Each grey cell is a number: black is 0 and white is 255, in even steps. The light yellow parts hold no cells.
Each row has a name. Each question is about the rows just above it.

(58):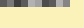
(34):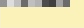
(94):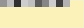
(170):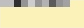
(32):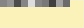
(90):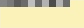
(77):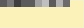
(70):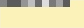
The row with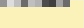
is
(34)
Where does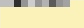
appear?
(170)
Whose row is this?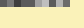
(77)
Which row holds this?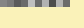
(90)

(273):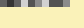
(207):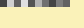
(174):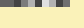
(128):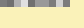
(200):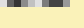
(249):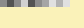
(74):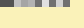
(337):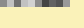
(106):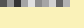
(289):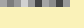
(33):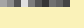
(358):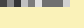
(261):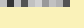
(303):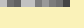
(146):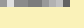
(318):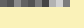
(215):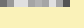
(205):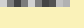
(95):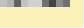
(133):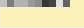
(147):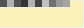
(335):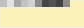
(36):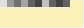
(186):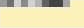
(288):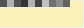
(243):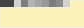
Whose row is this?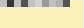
(261)
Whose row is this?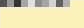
(106)
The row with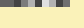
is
(174)
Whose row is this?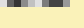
(200)

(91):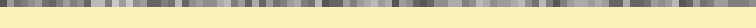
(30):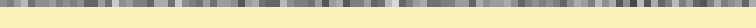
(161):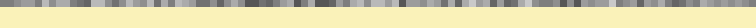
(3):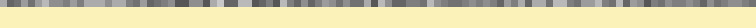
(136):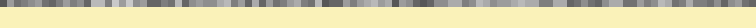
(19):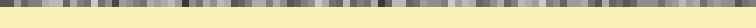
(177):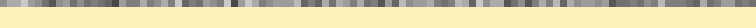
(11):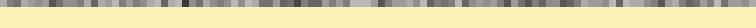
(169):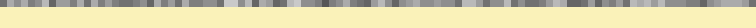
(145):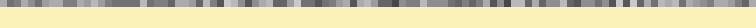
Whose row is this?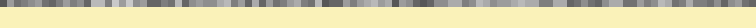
(136)
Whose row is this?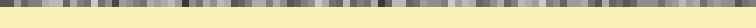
(19)
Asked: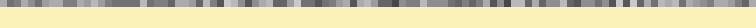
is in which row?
(145)

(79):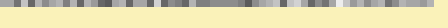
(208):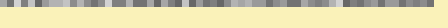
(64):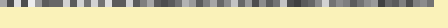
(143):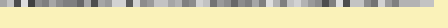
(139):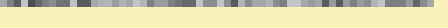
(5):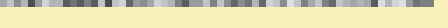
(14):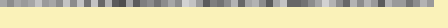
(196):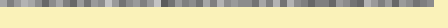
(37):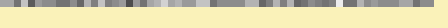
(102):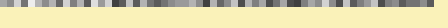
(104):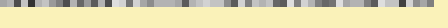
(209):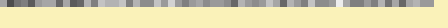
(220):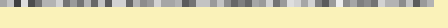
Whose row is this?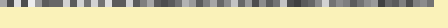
(64)
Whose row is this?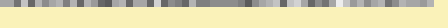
(79)
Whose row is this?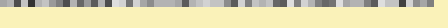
(104)
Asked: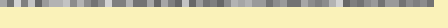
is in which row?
(208)
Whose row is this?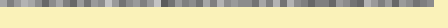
(196)
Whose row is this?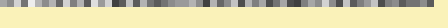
(102)
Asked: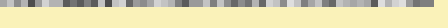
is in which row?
(5)

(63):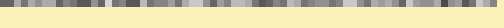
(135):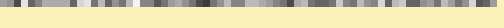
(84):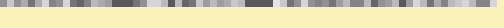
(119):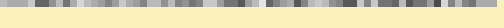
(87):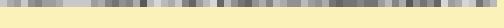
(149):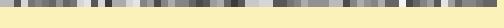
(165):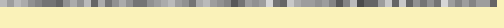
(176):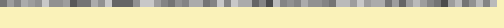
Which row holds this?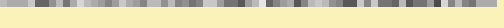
(119)
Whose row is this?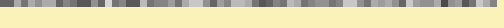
(63)

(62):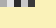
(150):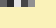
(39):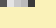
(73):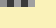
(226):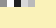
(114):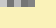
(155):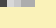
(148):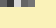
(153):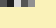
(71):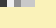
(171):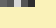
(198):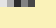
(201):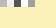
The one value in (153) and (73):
[145]
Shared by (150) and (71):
[145]

